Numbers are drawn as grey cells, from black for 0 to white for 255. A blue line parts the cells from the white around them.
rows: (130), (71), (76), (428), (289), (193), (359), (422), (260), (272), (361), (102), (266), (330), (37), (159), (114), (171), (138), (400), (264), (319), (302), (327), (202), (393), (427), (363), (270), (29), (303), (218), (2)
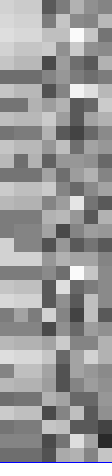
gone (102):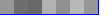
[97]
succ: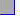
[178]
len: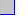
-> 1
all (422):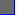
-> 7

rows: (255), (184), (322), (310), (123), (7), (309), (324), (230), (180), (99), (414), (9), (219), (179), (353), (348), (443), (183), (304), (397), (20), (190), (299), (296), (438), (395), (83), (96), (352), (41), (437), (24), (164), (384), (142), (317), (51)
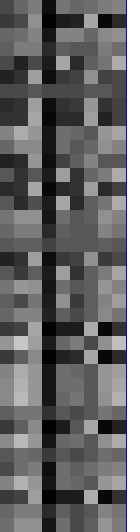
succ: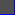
[28]
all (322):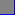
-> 3 5 6

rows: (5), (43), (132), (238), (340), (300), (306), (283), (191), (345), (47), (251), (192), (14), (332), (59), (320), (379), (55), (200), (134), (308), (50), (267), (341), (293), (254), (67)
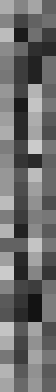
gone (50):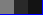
[84]
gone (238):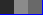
[47]
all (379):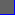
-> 1 2
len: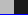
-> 2

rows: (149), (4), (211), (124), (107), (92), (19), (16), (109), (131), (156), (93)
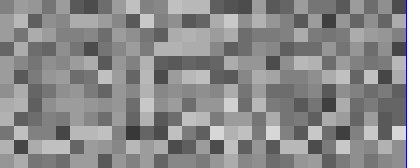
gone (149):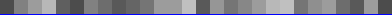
[83]
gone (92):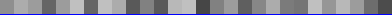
[164]

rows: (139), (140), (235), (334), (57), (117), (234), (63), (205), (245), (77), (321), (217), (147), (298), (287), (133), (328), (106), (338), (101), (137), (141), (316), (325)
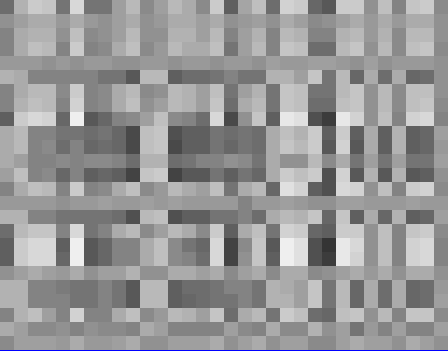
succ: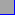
[191]
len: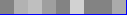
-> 9
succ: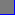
[116]

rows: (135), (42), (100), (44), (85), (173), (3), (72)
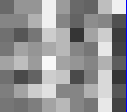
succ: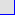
[133]
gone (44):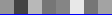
[169]
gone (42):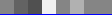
[141]
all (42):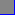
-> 1 2 5 8
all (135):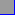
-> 5

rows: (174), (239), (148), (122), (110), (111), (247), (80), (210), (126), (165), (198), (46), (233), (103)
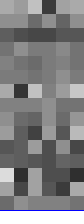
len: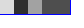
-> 5
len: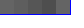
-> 5
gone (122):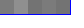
[137]
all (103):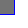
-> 6
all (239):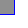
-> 1 2 4 6
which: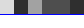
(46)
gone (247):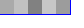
[53]

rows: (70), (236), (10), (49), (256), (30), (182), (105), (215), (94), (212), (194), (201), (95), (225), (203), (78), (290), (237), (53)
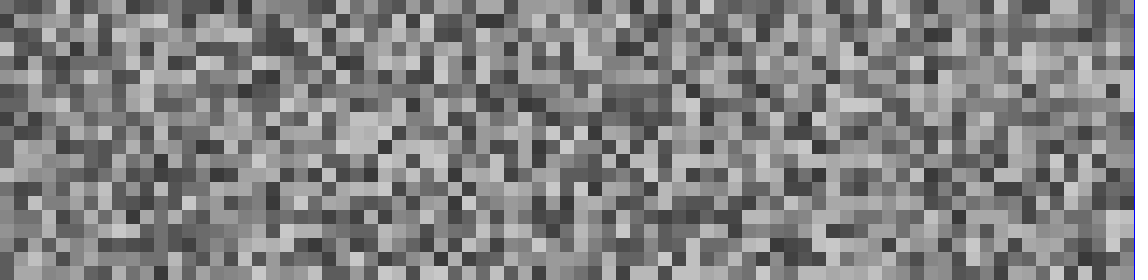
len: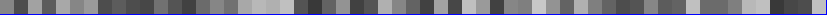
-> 59
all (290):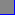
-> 1 6 16 29 37 47
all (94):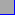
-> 18 22 23 25 38 44 50
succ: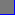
[99]

